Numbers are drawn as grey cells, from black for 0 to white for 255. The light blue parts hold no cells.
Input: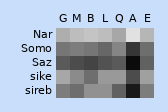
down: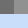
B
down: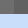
E
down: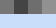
B
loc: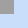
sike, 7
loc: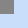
Somo, 5
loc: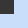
Somo, 6

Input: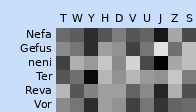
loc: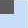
Nefa, 2
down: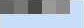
U

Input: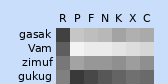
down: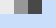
F
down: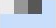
N

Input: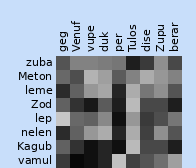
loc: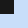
Zod, 3
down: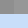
Zupu
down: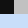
per
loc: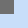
vamul, 8
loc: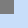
zuba, 4
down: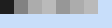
Tulos
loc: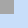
leme, 4

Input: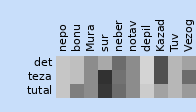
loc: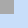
det, 4
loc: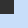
teza, 4
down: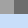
Vezog
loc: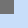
teza, 5
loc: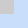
tutal, 7
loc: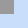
tutal, 10

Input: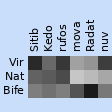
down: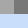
nuv
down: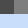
rufos
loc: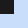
Bife, 5
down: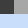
nuv
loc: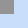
Vir, 5
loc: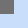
Bife, 2
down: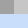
mova

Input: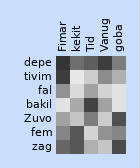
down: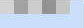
Vanug
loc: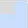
fal, 2
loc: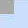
bakil, 2

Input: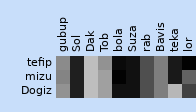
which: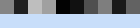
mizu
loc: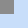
tefip, 1
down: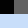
lor
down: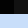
bola
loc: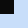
tefip, 5

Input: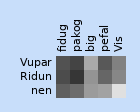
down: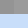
big
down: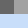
pefal
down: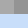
big
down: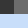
pakog
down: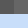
pefal
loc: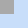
Vupar, 3

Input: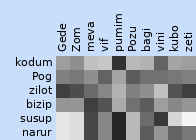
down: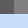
Pozu
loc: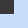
susup, 8

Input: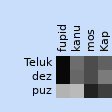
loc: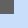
Teluk, 4
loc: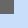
dez, 2
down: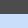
mos
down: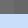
kanu
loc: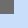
Teluk, 2

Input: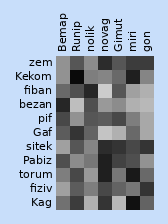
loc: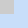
fiban, 4
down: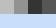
Runip
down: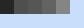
nolik
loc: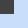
Pabiz, 5
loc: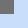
Kag, 1

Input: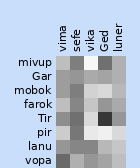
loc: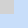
mobok, 3
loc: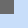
vopa, 1
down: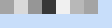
Ged
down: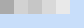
vika
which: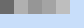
vopa
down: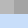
Ged
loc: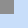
Tir, 1

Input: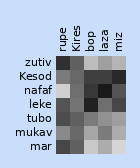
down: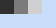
rupe
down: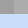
miz
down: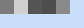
rupe
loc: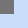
leke, 2
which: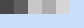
mar
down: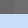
Kires
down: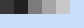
bop

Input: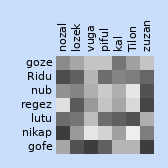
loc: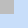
lutu, 3
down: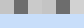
piful
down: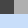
zuzan
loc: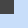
regez, 7
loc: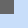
Ridu, 7
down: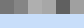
kal

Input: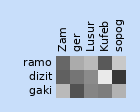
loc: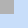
gaki, 5
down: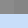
Lusur
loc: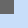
ramo, 1
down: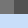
ger
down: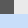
Kufeb

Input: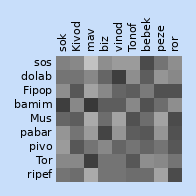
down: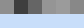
sok
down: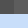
Tonof
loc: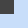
pabar, 4
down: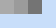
mav
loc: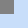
sos, 1
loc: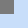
Fipop, 7
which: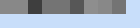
Tor

